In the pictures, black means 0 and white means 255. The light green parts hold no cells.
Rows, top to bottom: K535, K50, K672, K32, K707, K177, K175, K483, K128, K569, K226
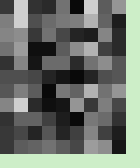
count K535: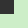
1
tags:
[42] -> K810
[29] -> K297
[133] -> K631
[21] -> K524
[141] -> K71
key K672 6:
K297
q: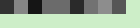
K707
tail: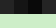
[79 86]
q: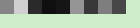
K483

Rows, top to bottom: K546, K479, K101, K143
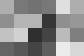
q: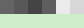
K143
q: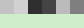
K101
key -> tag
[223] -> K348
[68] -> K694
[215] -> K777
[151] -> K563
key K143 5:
K777
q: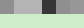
K479
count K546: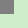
0

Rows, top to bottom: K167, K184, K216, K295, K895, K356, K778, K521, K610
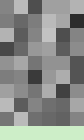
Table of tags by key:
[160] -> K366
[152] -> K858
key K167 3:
K366
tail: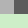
[132 194  78 132]
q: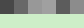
K295
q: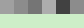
K778
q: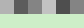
K216

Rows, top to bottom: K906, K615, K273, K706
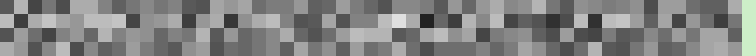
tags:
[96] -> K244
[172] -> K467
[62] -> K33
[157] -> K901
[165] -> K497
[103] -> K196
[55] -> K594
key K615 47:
K497
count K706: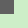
4
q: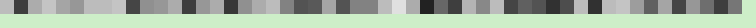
K615
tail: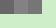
[180  89 151 103 118 136 172 103  83 110 157 188 180 180  89 103 165 188
 144 165  69 124 136 144  96  77 157  77  69 124  89  96 136 110 157 118
 165 165  96]
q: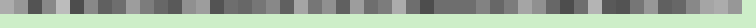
K706
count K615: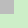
8

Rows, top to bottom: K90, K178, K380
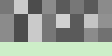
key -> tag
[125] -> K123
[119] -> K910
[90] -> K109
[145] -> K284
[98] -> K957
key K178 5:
K109
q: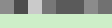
K380
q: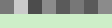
K90
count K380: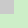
1
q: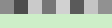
K178
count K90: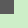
2
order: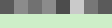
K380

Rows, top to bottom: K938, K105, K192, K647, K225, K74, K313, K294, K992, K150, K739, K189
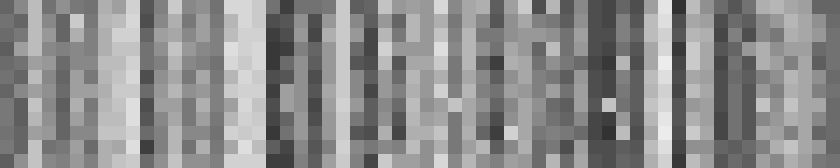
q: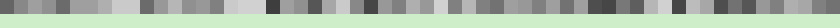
K313
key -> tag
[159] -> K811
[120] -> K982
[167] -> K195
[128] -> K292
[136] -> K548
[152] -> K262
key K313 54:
K262
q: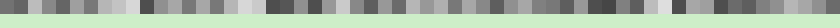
K74
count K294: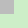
1
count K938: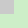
4
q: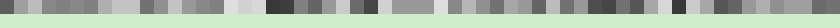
K647
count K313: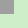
7

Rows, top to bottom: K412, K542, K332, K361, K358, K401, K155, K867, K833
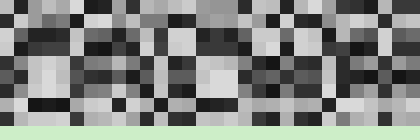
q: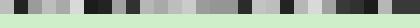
K412
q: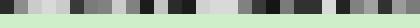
K155
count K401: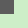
7
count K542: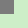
3

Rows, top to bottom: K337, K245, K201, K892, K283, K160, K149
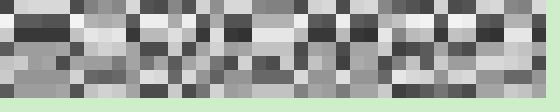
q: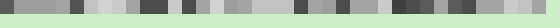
K892
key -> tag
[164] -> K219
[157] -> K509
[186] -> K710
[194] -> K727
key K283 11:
K219
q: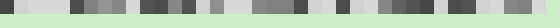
K337
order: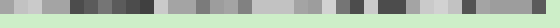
K149
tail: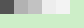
[ 91 243 237  91  83 178 178  83]

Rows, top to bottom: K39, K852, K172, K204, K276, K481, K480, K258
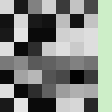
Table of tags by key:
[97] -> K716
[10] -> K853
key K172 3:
K853
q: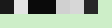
K258

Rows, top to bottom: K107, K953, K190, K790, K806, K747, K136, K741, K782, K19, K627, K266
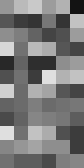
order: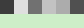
K19
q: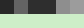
K806

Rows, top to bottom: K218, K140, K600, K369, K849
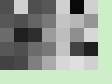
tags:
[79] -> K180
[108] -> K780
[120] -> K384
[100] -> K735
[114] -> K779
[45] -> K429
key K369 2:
K780
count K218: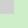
3
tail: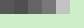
[183 149]
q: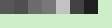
K369
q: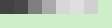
K849

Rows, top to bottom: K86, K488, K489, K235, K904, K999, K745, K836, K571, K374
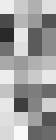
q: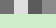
K235
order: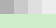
K86
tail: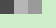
[83]
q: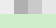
K999
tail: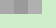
[189]

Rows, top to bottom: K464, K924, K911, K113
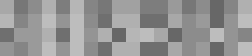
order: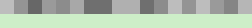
K924
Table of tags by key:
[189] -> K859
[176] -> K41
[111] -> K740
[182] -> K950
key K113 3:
K859

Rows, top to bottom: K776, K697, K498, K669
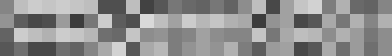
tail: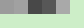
[111 155 111 141]
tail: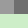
[141]
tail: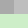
[183 141 177 155 119 141]

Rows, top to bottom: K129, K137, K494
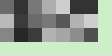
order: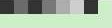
K129
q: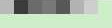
K137
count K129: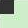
3

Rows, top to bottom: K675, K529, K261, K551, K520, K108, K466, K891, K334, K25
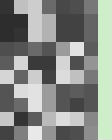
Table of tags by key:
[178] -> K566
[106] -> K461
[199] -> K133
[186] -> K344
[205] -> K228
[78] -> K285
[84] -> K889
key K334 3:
K344
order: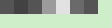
K891
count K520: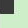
2

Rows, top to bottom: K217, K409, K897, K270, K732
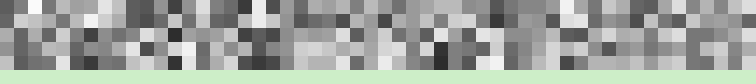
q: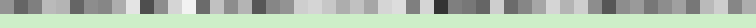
K270
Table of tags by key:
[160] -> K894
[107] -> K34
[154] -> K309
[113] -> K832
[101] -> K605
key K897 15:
K894
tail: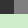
[119 101 206 107 134 166 213 180 206 141  86 141 154 119 141 160 119 186
 206 134 173]
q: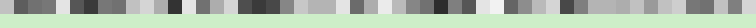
K732
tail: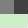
[141 113 134 221 180  45 160 147 160 199  65  93  72 141 166 154 160 221
  93 160 206 113 147  93 228 160  93 228 213 141 141 154 186  93  86 173
 213 173 180 127 199 221 119 119 141 166 221]

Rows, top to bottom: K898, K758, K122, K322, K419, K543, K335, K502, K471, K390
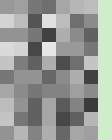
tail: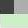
[139  97]
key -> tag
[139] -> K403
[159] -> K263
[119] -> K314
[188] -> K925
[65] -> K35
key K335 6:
K403
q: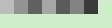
K502
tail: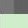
[166  71  97 182]
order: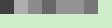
K543
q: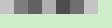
K419

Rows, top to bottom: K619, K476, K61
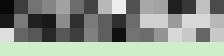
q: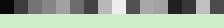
K619
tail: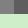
[ 17 115 108 147 216 200 101 200]

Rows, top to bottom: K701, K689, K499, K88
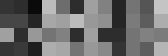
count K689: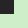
2
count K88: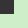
2
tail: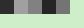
[ 85 196]
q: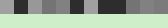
K499
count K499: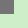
2

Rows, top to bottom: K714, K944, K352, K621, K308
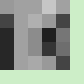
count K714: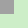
3
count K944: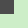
0
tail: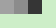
[110]
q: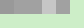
K714
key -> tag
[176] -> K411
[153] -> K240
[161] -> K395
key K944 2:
K411

